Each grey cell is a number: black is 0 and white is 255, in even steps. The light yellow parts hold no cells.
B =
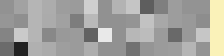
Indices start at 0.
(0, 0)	146
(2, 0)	132
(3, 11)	155
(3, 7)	145
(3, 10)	149
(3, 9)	113
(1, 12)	157
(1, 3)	171
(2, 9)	183
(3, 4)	158
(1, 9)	148
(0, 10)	94
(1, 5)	125
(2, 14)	198
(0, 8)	179
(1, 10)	194
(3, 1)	33
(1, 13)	153

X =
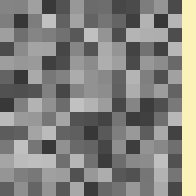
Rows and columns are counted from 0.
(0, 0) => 132
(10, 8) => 143
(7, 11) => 79
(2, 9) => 180
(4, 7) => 174
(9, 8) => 127
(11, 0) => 165
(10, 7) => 70
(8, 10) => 64
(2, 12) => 77
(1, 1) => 55
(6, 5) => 132
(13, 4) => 88
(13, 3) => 148
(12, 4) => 157
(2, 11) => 174
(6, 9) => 173
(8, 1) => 154
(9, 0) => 92
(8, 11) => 111
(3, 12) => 183
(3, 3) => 163
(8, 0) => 186
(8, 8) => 117
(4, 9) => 74
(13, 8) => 115
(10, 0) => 121
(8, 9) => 60
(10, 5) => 105
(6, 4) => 71
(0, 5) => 152
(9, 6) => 55
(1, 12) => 181
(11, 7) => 60
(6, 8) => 97
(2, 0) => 159
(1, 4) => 97
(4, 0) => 158

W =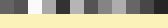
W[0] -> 99
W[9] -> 102
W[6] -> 84
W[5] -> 181

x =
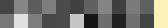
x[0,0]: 69
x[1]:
[121, 224, 126, 72, 75, 198, 21, 110, 33, 111, 67]
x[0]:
[69, 134, 92, 126, 75, 65, 97, 132, 64, 122, 96]

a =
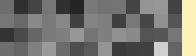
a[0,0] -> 109
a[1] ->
[118, 104, 137, 122, 135, 65, 132, 127, 64, 120, 70, 144, 85]
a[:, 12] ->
[66, 85, 118, 100]
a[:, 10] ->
[148, 70, 84, 65]
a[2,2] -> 102
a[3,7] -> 148
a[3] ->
[110, 101, 128, 154, 107, 77, 89, 148, 59, 63, 65, 208, 100]
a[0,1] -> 47
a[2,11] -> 86
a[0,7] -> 114
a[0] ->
[109, 47, 68, 118, 48, 36, 120, 114, 116, 68, 148, 150, 66]

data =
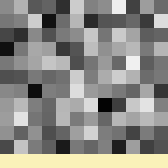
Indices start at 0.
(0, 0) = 138
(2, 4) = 122
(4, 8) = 104
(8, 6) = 154
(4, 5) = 78
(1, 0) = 119
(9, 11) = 87
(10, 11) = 82
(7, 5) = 171
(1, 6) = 42
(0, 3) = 99
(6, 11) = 53
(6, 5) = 221
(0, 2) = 88
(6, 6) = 154
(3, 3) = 159
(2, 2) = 137
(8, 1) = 226
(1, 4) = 108
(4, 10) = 93
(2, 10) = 93
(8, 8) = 182
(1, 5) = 182
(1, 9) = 104
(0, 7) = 141
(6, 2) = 13
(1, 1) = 129
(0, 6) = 129
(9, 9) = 67
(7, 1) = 185
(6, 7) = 142
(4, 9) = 240
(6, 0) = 136

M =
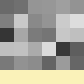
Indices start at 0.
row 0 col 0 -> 106
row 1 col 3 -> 148
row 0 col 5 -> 147
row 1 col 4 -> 203
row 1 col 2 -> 137
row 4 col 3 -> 100
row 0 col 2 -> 149
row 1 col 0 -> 127

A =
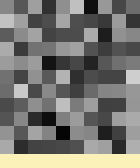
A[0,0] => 135
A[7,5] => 123
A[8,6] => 85
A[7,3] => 113
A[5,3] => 89
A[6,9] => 151
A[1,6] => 71
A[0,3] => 49
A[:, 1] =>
[87, 160, 139, 59, 140, 68, 201, 93, 135, 87, 44]
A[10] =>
[169, 44, 67, 69, 72, 80, 169, 160, 41, 175]
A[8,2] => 42
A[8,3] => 13
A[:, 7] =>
[152, 57, 29, 61, 87, 68, 133, 64, 72, 30, 160]
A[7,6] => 158
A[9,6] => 134
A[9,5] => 140
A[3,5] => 161
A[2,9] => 135
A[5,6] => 76
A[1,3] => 77
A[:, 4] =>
[143, 166, 76, 151, 54, 179, 86, 190, 128, 5, 72]
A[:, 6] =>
[14, 71, 171, 82, 35, 76, 106, 158, 85, 134, 169]
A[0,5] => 192
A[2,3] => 67
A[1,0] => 194
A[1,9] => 53
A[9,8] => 64
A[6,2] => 73
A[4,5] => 71
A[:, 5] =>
[192, 78, 76, 161, 71, 47, 63, 123, 156, 140, 80]

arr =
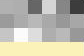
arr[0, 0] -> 177
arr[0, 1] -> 174
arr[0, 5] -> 60
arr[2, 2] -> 221

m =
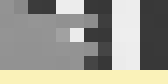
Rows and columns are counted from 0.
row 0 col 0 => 147
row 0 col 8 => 236
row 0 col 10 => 56
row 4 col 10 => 56
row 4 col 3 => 146
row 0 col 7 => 55
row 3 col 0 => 147
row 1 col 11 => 56
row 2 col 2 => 147
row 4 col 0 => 146
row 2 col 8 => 238
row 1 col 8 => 237
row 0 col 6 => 56
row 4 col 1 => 146
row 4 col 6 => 69
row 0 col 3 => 58
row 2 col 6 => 57
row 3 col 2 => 146

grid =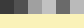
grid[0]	58
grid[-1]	186
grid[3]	193
